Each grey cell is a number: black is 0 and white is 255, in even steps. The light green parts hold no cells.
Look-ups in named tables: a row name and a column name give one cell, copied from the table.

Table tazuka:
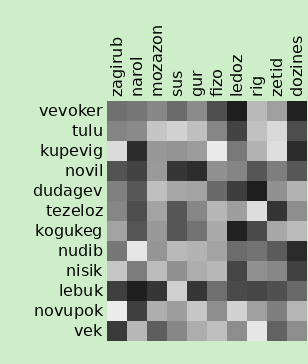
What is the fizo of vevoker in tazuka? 78
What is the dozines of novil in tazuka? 87
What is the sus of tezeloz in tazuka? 86
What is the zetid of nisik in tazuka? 135
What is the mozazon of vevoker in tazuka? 135
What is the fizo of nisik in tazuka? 183
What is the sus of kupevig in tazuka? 147
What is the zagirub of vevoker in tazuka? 112
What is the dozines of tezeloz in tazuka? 141
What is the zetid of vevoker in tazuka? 159
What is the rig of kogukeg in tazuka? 74
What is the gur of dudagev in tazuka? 163

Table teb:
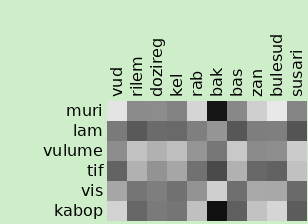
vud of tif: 99
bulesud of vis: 168
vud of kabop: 210
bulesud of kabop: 213
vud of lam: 122
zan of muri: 207
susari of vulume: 203
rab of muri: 213
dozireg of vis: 126

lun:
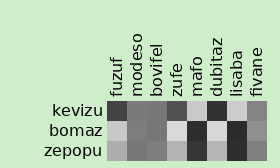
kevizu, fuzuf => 67
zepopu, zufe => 179
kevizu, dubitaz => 50
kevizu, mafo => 201
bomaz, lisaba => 43
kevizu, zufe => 81
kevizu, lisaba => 204
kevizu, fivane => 132
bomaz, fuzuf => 200
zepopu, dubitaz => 182
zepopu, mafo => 54
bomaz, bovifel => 119
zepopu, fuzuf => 173
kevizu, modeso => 122
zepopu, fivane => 127
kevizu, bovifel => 120
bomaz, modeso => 125

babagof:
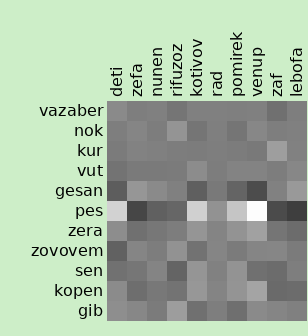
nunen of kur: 128
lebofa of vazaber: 126
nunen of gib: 123
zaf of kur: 158
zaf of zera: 117
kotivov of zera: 149
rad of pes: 146
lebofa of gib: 128
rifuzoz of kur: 125
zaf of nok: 126
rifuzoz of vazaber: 117
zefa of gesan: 150
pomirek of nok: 117
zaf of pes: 75
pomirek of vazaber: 127
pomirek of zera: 147
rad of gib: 126
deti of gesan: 93
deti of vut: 115
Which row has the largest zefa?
gesan

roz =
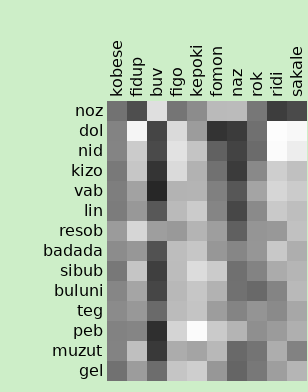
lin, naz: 71
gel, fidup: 156
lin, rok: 138
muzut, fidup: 191
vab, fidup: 162
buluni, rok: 105
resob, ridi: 152
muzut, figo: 172
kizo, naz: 59

